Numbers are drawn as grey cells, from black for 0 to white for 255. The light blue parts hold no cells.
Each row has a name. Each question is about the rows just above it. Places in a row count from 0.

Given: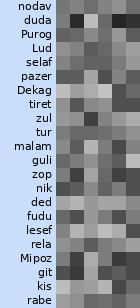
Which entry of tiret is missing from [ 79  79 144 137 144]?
[86]
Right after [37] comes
[50]
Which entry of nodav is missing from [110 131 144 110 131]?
[118]

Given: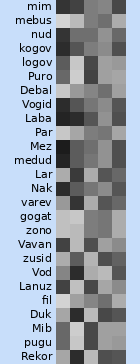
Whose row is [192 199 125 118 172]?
gogat
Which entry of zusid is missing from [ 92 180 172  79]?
[98]
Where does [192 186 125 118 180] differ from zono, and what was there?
4, [172]
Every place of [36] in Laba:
0
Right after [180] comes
[79]

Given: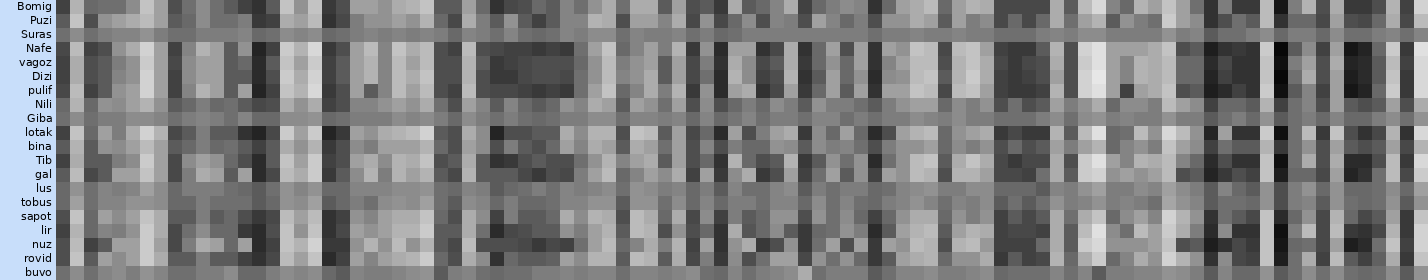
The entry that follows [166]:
[146]
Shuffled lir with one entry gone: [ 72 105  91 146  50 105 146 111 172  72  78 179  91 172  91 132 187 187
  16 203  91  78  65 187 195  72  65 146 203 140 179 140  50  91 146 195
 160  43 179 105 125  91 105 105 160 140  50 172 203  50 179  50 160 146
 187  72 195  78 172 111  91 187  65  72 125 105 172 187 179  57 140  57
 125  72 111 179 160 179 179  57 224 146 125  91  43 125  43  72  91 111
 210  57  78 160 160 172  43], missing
[85]
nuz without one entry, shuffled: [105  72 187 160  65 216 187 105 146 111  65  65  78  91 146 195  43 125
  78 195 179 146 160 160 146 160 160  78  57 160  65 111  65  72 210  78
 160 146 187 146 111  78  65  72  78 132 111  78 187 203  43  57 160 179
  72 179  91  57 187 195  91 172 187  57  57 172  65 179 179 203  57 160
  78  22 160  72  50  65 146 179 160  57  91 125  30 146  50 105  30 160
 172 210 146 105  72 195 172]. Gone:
[152]
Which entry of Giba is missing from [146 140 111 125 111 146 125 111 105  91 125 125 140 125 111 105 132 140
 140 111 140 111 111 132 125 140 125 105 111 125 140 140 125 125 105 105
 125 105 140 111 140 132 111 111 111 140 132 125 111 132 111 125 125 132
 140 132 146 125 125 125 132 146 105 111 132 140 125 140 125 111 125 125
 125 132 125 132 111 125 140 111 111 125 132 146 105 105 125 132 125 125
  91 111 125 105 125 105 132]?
[117]
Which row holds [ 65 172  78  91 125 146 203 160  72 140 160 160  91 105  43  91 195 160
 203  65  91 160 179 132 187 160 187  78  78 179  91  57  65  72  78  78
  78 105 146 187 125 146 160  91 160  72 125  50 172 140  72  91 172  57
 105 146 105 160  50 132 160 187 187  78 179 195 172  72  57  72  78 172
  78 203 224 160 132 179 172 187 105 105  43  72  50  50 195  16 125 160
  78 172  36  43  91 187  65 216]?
vagoz
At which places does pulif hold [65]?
2 8 15 28 33 35 67 70 76 84 90
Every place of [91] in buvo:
20 27 58 74 82 87 96

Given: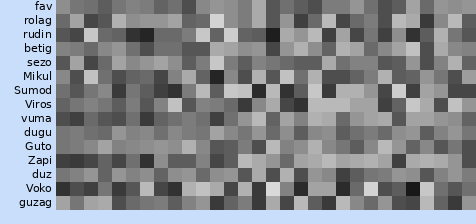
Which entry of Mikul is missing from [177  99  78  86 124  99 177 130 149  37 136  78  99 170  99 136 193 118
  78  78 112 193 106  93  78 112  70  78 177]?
[157]
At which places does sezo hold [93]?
9 13 17 18 24

